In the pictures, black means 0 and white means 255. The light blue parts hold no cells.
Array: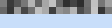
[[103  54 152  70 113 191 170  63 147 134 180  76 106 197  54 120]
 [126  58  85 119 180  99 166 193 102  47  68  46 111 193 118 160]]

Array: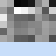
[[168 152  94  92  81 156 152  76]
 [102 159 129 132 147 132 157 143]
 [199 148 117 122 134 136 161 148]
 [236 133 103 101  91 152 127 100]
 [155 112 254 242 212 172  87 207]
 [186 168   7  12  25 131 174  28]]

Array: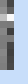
[[126  72]
 [129  69]
 [135  63]
 [124  69]
 [125 122]
 [135  62]
 [123 121]
 [192 249]
 [143  97]
 [131  70]]

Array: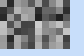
[[156  69 168 106  70 178 101 157 170  81]
 [153  41 171 132  81 163  82 142 182  64]
 [188 148  60  71  80 191 142 136 111 196]
 [192  82 153  67  69 205 137 167 193 134]
 [ 40 153  85 173 156  33  91  70  33  89]
 [ 51  87 180 155 159  47 103 102 134  46]
 [160  41 156 140  90 163  75 137 177  74]]

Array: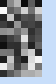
[[ 46  92 125 173 171 186]
 [240 168  67 125 231 115]
 [ 29 197  57  30 219 245]
 [120 117  43 174 207  42]
 [ 15  48  46 136  34  99]
 [ 35  63  84 226  62  81]
 [143 152 111 151  49  74]
 [ 62  43 150  63  69  54]
 [ 37 199  49  82  74 135]
 [250  95 121 210 114 210]
 [ 18 138 181  12  92  21]]

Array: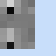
[[128  21 142 129 135]
 [154 179 141 124 115]
 [151 178 137 126 112]
 [116 125 124 123 121]
 [121 115 122 122 122]
 [135   8 146 126 141]
 [170 210 155 123 111]]

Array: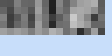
[[160 146 158 148 125 156 140 177 163 111 133  45  96 159  70]
 [117  64 102 120  75 157 112  41 109 113 190 172 152 102 103]
 [130  61  88 124  67 145 116  61  93 120 201 166 134  60 113]
 [101  71 117 111  86 159 107  31 123 104 165 169 163 142  95]
 [ 85  83 128 103 101 152 101  32 132  96 131 159 165 174  91]]

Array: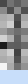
[[245 170 112 146]
 [172 180  81 164]
 [181 206  66 184]
 [ 27  95  93 106]
 [209 175  97 155]
 [155 129 110 122]
 [181 206  66 184]
 [172 181  81 165]
 [138  79 140  80]
 [ 73 115  94 118]]
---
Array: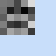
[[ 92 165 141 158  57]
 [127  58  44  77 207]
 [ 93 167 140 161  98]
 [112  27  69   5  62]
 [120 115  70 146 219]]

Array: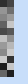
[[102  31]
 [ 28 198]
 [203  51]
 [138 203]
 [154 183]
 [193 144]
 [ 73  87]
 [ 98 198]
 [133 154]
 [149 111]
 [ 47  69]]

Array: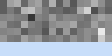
[[149 122 117 161 138 150 115 125 136 114 144 126 142 119 203 154]
 [131 137 141  93 117 118  86 154  94 154  99 126 142 135 233 142]
 [149 114 109 170 127 118 100 140 150 149 167 115 119 159 132 142]
 [131 137 125 122  54 131 122 154 122 137 133 126 112 143 162 148]
 [ 94 122 101 180 190 150 122 104 108  91  99 170 210  79 122  98]
 [ 94 160 173 103 148 162 108 176  94 143  87 137 142 175 142 105]]

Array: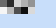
[[245 185  78  15 217]
 [107  43 211 177 148]]

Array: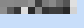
[[141  91  53 221  40 132  49  61  60  39 210]
 [136 137 134 135 148  62 122 136 108  84 223]]

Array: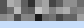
[[136 150  76 133 131  25 103 114  71 100 100 160]
 [ 84 110 185 102  94 196 167 130 160 174 124 133]
 [ 85 174 157  95  47 142 164  69  96 142 143 108]]

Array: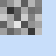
[[159 101 132 171  56 186]
 [ 98 172 230  81 147 162]
 [202 168  93 206 130 195]
 [171  50  97 168 111 121]
 [122 151 190  94 180 131]]
